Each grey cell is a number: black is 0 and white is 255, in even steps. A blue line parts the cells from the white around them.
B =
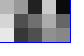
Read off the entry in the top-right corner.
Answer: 10
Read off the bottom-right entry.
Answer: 135
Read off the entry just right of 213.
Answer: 79
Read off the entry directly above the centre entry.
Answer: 33

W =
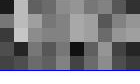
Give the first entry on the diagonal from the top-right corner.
49
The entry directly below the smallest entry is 67
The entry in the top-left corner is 27
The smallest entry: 17
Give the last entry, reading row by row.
58
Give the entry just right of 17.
96
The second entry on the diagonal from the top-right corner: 130
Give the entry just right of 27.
187
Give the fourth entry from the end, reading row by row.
107
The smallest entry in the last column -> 37
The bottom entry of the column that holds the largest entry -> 78
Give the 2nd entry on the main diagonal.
187
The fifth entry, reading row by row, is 140

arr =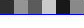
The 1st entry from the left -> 47
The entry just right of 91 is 202
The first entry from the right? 137

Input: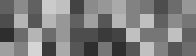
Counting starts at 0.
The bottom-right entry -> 108
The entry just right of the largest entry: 58
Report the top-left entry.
97
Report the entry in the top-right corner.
151
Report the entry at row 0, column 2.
97
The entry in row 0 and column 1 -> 139
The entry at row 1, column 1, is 181
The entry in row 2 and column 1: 108
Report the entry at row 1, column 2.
86
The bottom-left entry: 160
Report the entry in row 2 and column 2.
181

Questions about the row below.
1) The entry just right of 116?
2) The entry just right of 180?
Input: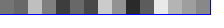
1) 104
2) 158

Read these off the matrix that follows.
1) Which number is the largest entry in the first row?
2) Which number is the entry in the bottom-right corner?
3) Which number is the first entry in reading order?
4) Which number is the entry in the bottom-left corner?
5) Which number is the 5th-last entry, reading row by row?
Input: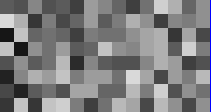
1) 207
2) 144
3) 91
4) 54
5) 72

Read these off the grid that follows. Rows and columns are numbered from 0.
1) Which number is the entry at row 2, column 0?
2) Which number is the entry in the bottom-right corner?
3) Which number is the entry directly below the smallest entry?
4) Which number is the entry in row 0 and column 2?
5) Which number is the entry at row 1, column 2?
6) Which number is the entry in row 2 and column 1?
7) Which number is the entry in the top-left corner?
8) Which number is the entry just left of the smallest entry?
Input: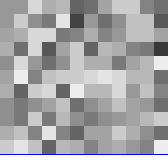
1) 163
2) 237
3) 237
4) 216
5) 143
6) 174
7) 152
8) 121

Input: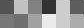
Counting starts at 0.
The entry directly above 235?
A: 51
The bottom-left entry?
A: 120
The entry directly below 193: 111
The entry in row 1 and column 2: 162
